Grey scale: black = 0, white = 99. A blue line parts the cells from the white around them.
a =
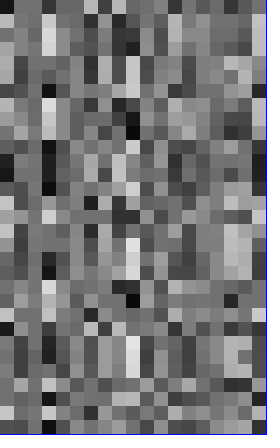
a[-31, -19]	8
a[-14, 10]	30
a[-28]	[64, 51, 46, 82, 54, 36, 32, 45, 20, 13, 55, 31, 61, 44, 52, 40, 35, 28, 73]
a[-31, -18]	44
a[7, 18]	72
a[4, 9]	77
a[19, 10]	30
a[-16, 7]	44
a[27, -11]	41
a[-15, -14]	52
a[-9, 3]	75
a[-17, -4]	49
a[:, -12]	[25, 57, 48, 45, 68, 67, 49, 56, 42, 27, 52, 44, 28, 51, 67, 44, 66, 64, 58, 53, 48, 44, 54, 25, 60, 60, 60, 31, 43, 59, 52]
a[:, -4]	[41, 44, 42, 40, 50, 53, 44, 41, 38, 36, 50, 45, 42, 49, 49, 42, 50, 49, 53, 53, 44, 44, 48, 44, 53, 53, 44, 34, 44, 46, 54]
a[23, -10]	44
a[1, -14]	41
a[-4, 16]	19
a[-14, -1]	37
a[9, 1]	64
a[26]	[48, 25, 41, 44, 27, 56, 34, 60, 49, 84, 27, 57, 37, 26, 40, 44, 67, 70, 30]
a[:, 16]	[21, 44, 42, 35, 71, 44, 57, 48, 28, 19, 61, 44, 29, 60, 73, 36, 74, 73, 71, 63, 40, 15, 55, 22, 70, 69, 67, 19, 47, 54, 60]
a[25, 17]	44
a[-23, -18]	53
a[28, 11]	56
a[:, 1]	[44, 46, 51, 51, 27, 25, 32, 47, 53, 64, 31, 48, 44, 30, 30, 57, 26, 24, 27, 31, 52, 61, 44, 55, 26, 25, 25, 64, 38, 42, 30]
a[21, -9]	61
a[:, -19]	[8, 72, 44, 64, 67, 65, 27, 70, 60, 45, 37, 13, 9, 35, 76, 62, 75, 57, 40, 36, 44, 38, 75, 10, 47, 44, 48, 44, 44, 77, 31]
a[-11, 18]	44
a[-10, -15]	58
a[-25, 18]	15
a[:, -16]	[21, 78, 84, 82, 44, 35, 7, 85, 77, 73, 7, 12, 12, 5, 59, 80, 44, 44, 16, 8, 84, 69, 75, 24, 14, 13, 44, 75, 8, 77, 6]
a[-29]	[44, 51, 40, 84, 54, 44, 30, 48, 21, 22, 54, 30, 69, 53, 53, 42, 42, 34, 73]
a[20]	[44, 52, 45, 84, 53, 42, 44, 48, 16, 19, 57, 32, 69, 57, 54, 44, 40, 35, 44]
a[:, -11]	[71, 16, 21, 20, 30, 30, 65, 15, 25, 44, 44, 74, 75, 62, 21, 19, 26, 44, 50, 63, 16, 44, 44, 72, 52, 52, 49, 41, 69, 44, 60]
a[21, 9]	4
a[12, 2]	44

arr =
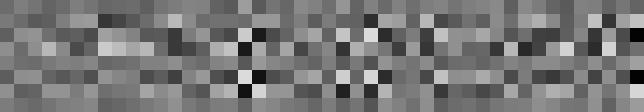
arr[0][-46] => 42
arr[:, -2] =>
[46, 62, 29, 33, 52, 31, 56, 52]
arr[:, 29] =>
[43, 38, 48, 60, 45, 46, 48, 44]
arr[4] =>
[49, 43, 42, 47, 50, 49, 52, 40, 42, 44, 50, 50, 55, 45, 42, 51, 53, 34, 59, 52, 49, 43, 39, 49, 35, 47, 32, 57, 49, 45, 54, 35, 42, 43, 39, 44, 51, 47, 54, 54, 49, 44, 55, 41, 52, 62]
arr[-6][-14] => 56
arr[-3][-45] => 55
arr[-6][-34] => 22
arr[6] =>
[56, 37, 39, 57, 57, 48, 58, 43, 46, 47, 64, 54, 59, 39, 33, 63, 70, 7, 82, 58, 58, 33, 30, 55, 13, 56, 17, 70, 46, 48, 56, 22, 40, 36, 28, 34, 65, 39, 57, 68, 64, 38, 57, 45, 56, 83]
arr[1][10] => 42
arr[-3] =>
[36, 55, 56, 39, 34, 40, 31, 57, 52, 49, 30, 36, 25, 51, 59, 31, 23, 85, 7, 30, 36, 58, 64, 37, 80, 39, 83, 17, 41, 46, 28, 75, 55, 56, 66, 55, 29, 48, 28, 22, 32, 54, 26, 55, 31, 1]
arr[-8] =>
[42, 49, 45, 39, 42, 49, 45, 40, 41, 42, 37, 45, 48, 51, 50, 38, 35, 61, 35, 45, 40, 53, 50, 43, 58, 39, 50, 41, 50, 43, 49, 51, 45, 49, 51, 53, 37, 53, 48, 39, 35, 50, 49, 39, 46, 39]
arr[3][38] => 26
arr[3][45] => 43
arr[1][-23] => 48
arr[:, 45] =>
[39, 75, 1, 43, 62, 1, 83, 60]
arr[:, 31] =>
[51, 28, 75, 45, 35, 75, 22, 37]
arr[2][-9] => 43
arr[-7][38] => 68
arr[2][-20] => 85
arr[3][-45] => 42
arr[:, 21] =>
[53, 49, 55, 27, 43, 58, 33, 45]
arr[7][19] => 52
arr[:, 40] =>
[35, 36, 37, 81, 49, 32, 64, 46]
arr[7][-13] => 44
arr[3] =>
[55, 42, 55, 71, 53, 29, 39, 79, 73, 64, 71, 42, 22, 27, 37, 67, 75, 10, 66, 39, 64, 27, 44, 52, 20, 68, 56, 46, 24, 60, 21, 45, 56, 39, 40, 21, 71, 16, 26, 59, 81, 34, 17, 82, 33, 43]
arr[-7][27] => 64

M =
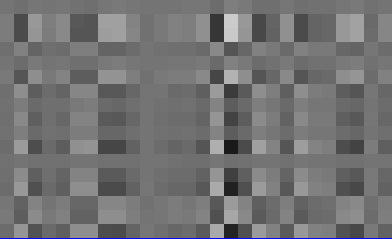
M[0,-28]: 45
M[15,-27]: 36
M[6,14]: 37
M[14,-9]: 42
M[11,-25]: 44
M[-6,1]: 45
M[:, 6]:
[43, 33, 33, 49, 43, 36, 52, 48, 51, 48, 57, 45, 51, 55, 40, 38, 55]
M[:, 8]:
[47, 62, 62, 39, 48, 57, 34, 40, 34, 40, 27, 44, 35, 29, 52, 55, 29]
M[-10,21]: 49
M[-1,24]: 32
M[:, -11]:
[47, 59, 58, 40, 47, 55, 35, 41, 36, 41, 29, 44, 37, 31, 51, 53, 31]
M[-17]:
[45, 43, 46, 45, 46, 44, 43, 46, 47, 46, 45, 45, 45, 46, 46, 42, 49, 47, 43, 43, 46, 43, 44, 44, 46, 47, 44, 45]
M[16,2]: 32
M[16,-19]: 39
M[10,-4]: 30
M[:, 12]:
[45, 50, 50, 43, 46, 48, 41, 43, 42, 43, 39, 44, 42, 40, 48, 48, 40]
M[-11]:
[43, 55, 36, 42, 39, 52, 52, 34, 34, 40, 45, 45, 41, 42, 37, 60, 23, 35, 55, 49, 37, 55, 48, 47, 36, 33, 46, 40]
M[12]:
[43, 54, 37, 43, 39, 51, 51, 35, 35, 41, 45, 43, 42, 42, 38, 58, 25, 37, 54, 48, 39, 54, 48, 47, 37, 34, 47, 40]
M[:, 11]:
[45, 47, 47, 44, 45, 47, 45, 44, 43, 44, 42, 45, 43, 42, 46, 46, 43]
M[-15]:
[48, 29, 58, 48, 53, 33, 33, 61, 62, 52, 44, 47, 50, 49, 56, 21, 78, 58, 28, 38, 56, 29, 39, 40, 59, 63, 42, 52]
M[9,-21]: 40
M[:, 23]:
[44, 40, 40, 47, 44, 41, 47, 46, 47, 46, 49, 45, 47, 49, 43, 42, 49]
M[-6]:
[44, 45, 44, 44, 44, 45, 45, 44, 44, 44, 45, 45, 44, 43, 43, 46, 43, 44, 45, 45, 44, 46, 45, 45, 44, 44, 45, 45]
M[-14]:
[43, 50, 39, 43, 42, 49, 49, 39, 39, 42, 45, 44, 43, 43, 41, 53, 33, 40, 50, 47, 41, 50, 47, 47, 40, 39, 46, 42]
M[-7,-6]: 51
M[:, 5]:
[44, 34, 33, 49, 43, 36, 52, 47, 51, 48, 56, 45, 51, 55, 40, 38, 55]
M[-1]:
[42, 58, 32, 41, 37, 55, 55, 30, 29, 39, 46, 43, 40, 42, 35, 66, 14, 31, 60, 50, 35, 59, 50, 49, 32, 28, 47, 38]
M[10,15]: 68
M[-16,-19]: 51
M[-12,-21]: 57

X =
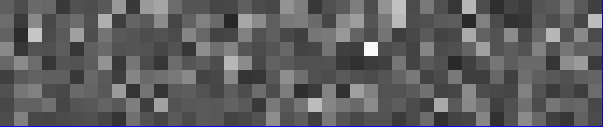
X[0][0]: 37
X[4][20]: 35
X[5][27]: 33
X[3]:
[53, 21, 32, 31, 36, 21, 37, 41, 32, 33, 32, 27, 32, 21, 55, 43, 51, 33, 29, 33, 40, 26, 27, 45, 25, 24, 97, 30, 32, 26, 52, 29, 31, 39, 62, 32, 36, 32, 50, 32, 46, 37, 38]
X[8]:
[30, 50, 28, 27, 29, 30, 31, 27, 20, 44, 32, 27, 35, 29, 35, 34, 26, 28, 32, 55, 32, 36, 25, 47, 33, 28, 32, 32, 23, 29, 42, 19, 26, 27, 52, 19, 32, 54, 40, 25, 21, 38, 29]
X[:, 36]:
[26, 19, 54, 36, 36, 25, 27, 31, 32]
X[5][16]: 53
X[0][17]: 37
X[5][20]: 55
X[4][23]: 32
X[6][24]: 19
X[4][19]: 38
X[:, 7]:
[34, 68, 45, 41, 57, 35, 34, 39, 27]
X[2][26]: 30
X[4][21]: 31
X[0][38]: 33
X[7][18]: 22
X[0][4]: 22
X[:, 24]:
[35, 53, 59, 25, 22, 35, 19, 46, 33]
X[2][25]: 39
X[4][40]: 55
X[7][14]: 35
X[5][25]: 31
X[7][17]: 35
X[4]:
[40, 54, 42, 21, 33, 32, 36, 57, 22, 46, 29, 21, 42, 33, 36, 30, 71, 54, 28, 38, 35, 31, 31, 32, 22, 19, 23, 25, 46, 26, 35, 31, 16, 25, 33, 46, 36, 41, 41, 20, 55, 60, 23]
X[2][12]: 29
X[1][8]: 24
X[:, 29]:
[29, 30, 28, 26, 26, 47, 35, 29, 29]
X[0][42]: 25
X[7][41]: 40
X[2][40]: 32
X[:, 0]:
[37, 42, 38, 53, 40, 25, 31, 28, 30]
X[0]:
[37, 30, 41, 40, 22, 31, 30, 34, 59, 22, 60, 64, 42, 33, 33, 27, 28, 37, 29, 28, 57, 49, 22, 31, 35, 49, 30, 57, 75, 29, 47, 31, 21, 71, 30, 18, 26, 23, 33, 35, 46, 35, 25]

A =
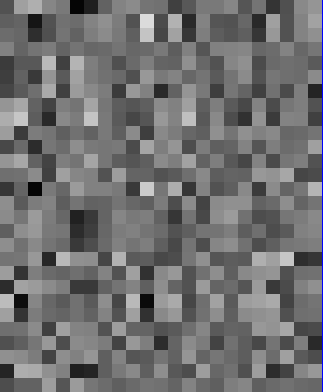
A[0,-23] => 32
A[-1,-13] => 45
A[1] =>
[37, 39, 8, 32, 44, 42, 51, 56, 48, 32, 85, 29, 69, 16, 51, 33, 32, 40, 16, 62, 32, 51, 63]
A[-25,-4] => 42
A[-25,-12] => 47
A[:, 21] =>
[53, 51, 51, 40, 42, 42, 49, 49, 50, 41, 44, 49, 27, 46, 39, 48, 50, 47, 18, 43, 50, 42, 43, 27, 49, 35, 52, 41]
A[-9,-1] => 44
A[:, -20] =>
[52, 32, 31, 48, 72, 58, 66, 26, 16, 45, 46, 26, 25, 47, 51, 48, 47, 45, 15, 41, 54, 40, 41, 25, 59, 26, 56, 61]
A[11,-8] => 49
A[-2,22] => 59
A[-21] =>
[58, 65, 38, 26, 49, 45, 64, 46, 36, 33, 37, 54, 50, 62, 37, 49, 35, 28, 51, 29, 46, 49, 32]
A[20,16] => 42
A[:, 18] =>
[45, 16, 21, 40, 29, 32, 25, 51, 57, 50, 33, 51, 59, 23, 38, 30, 43, 30, 68, 56, 60, 63, 56, 59, 28, 55, 61, 37]
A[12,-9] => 53
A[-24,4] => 25
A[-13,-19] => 40
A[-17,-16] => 46
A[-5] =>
[43, 44, 54, 25, 62, 51, 50, 32, 61, 39, 39, 32, 35, 43, 52, 35, 39, 38, 59, 57, 65, 27, 29]
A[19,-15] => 32
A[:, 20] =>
[31, 32, 32, 51, 43, 43, 29, 46, 51, 40, 42, 46, 65, 39, 55, 46, 35, 46, 77, 31, 29, 26, 31, 65, 29, 62, 26, 44]
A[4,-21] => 34
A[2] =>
[42, 40, 18, 31, 45, 38, 49, 54, 47, 37, 76, 27, 63, 21, 49, 36, 33, 37, 21, 59, 32, 51, 56]
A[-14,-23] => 55
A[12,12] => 35
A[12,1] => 44
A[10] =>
[28, 41, 17, 46, 42, 55, 47, 46, 47, 29, 64, 49, 58, 30, 48, 37, 39, 51, 33, 49, 42, 44, 62]
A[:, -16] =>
[38, 56, 54, 41, 43, 44, 48, 46, 47, 47, 46, 46, 32, 50, 39, 39, 40, 41, 27, 51, 38, 55, 51, 32, 48, 37, 37, 42]
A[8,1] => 77
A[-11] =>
[55, 44, 53, 45, 41, 22, 30, 41, 50, 45, 49, 37, 28, 45, 30, 52, 55, 44, 30, 37, 46, 47, 49]
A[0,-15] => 51
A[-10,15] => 33
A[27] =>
[30, 38, 38, 61, 33, 60, 46, 42, 37, 41, 45, 44, 39, 51, 41, 37, 49, 52, 37, 41, 44, 41, 40]
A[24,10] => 49
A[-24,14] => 40
